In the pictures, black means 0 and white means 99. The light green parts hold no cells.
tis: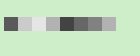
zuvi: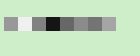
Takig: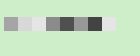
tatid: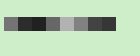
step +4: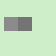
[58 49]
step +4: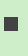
[30]
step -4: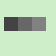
[22 36 46]
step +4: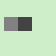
[54 30]
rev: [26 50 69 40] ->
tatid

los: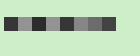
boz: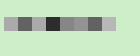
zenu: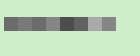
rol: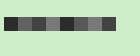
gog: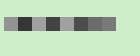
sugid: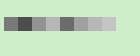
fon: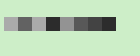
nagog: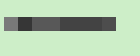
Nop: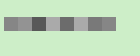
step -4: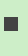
[22]
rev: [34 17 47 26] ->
rol
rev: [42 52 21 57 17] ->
los
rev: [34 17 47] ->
rol

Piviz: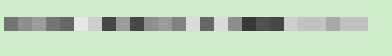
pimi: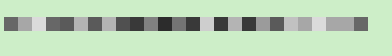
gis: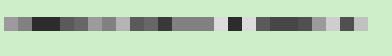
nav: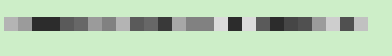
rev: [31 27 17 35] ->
nav
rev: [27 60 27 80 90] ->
Piviz
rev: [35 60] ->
pimi

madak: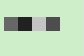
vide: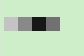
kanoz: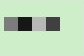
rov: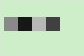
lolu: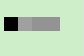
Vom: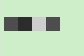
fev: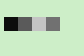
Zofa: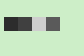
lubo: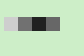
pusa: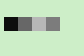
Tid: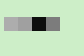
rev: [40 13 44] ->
lubo
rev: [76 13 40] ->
madak

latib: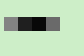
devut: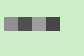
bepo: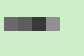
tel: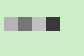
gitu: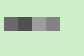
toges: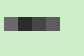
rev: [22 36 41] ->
bepo
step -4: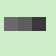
[37 32 18]
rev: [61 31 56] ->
devut
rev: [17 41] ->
toges
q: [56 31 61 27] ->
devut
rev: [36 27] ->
toges

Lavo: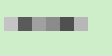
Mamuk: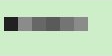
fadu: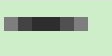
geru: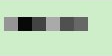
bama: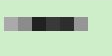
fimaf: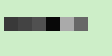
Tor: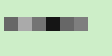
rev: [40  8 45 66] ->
Tor
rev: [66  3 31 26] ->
fimaf
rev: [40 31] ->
geru
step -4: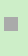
[62]

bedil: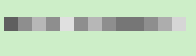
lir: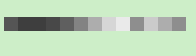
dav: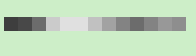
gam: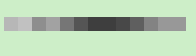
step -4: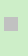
[71]
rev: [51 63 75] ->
dav
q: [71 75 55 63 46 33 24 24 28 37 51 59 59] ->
gam
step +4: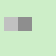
[79 59]
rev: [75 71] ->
gam

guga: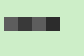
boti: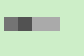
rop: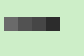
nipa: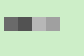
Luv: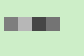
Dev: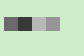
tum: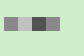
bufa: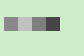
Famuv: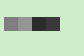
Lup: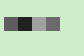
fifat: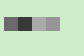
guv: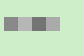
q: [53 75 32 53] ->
tum
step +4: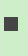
[31]
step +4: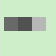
[45 36 75]
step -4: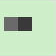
[37 18]
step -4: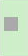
[62]

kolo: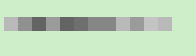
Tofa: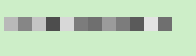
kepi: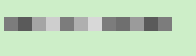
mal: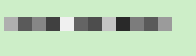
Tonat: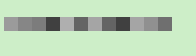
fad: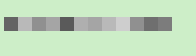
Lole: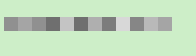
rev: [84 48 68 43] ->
Lole
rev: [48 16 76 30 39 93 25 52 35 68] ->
mal

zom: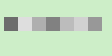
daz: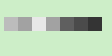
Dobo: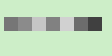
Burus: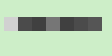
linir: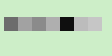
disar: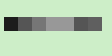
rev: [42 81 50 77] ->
Dobo
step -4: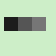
[ 7 29 42]
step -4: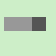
[55 55 29]
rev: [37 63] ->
daz

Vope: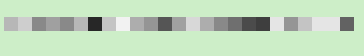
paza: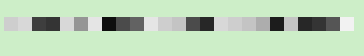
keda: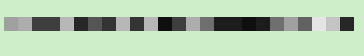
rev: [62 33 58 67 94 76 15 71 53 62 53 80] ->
Vope
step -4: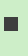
[20]

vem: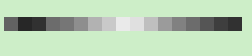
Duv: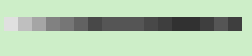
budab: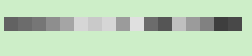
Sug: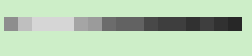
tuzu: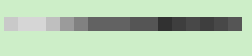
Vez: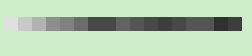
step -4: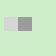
[79 56]
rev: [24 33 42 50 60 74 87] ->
vem

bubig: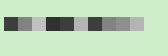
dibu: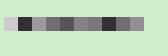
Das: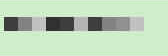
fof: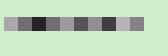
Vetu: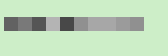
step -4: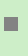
[47]
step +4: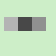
[74 32 60]
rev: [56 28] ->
Vetu
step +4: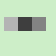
[74 28 55]
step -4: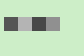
[29 66 24 52]

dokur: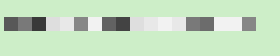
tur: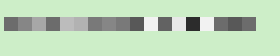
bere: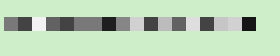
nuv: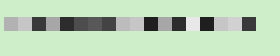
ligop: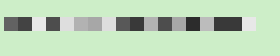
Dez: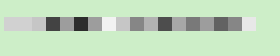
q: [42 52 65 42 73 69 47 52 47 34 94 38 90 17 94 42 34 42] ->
tur
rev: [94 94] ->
dokur
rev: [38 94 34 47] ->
tur
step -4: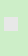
[86]
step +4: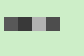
[38 26 73 34]
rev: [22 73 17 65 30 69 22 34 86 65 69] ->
ligop
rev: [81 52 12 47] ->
bere

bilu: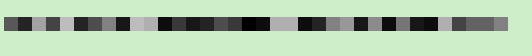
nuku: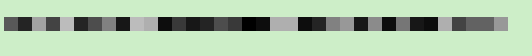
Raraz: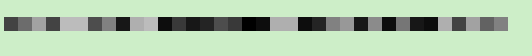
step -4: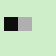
[ 1 64]
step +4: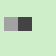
[67 30]
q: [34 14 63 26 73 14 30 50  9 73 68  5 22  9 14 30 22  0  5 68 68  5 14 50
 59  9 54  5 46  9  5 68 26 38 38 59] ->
nuku
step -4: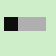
[ 1 64 64]
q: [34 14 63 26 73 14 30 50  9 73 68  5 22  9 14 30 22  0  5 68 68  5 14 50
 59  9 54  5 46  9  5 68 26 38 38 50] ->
bilu
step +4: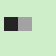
[18 67]

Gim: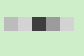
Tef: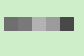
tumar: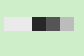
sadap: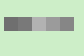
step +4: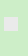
[95]
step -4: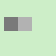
[43 65]
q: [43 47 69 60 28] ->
Tef

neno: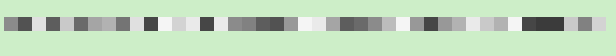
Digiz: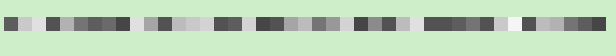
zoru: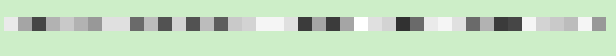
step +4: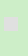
[91]
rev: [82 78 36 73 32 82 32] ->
zoru
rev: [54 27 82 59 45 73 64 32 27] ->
Digiz
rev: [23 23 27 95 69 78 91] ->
neno
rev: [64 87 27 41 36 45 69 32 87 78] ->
Digiz

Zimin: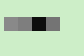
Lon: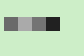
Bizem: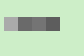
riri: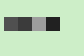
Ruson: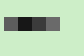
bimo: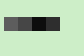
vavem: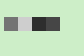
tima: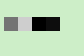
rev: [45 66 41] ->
Lon
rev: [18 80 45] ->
vavem

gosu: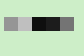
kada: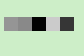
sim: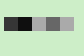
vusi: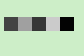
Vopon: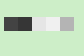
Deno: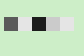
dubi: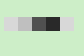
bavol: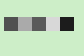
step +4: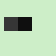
[25 10]
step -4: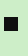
[2]
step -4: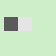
[31 85]
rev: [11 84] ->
bavol
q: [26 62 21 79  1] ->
vusi
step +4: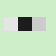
[93 15 83]
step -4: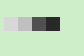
[80 70 27 12]

